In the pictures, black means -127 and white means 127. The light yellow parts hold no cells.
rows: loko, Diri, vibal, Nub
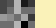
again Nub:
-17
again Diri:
-17

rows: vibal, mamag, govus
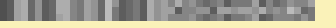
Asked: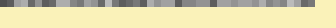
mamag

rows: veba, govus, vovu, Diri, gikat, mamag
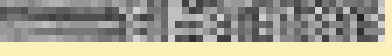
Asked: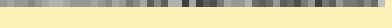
veba
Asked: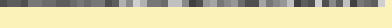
govus
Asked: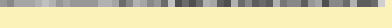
Diri

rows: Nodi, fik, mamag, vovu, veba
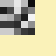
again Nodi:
60
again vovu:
-70
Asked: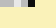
Nodi
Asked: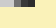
veba

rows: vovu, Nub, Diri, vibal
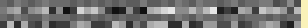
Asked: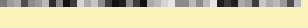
Nub
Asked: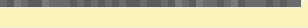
Diri
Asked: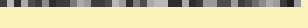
vibal
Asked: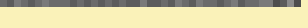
vovu

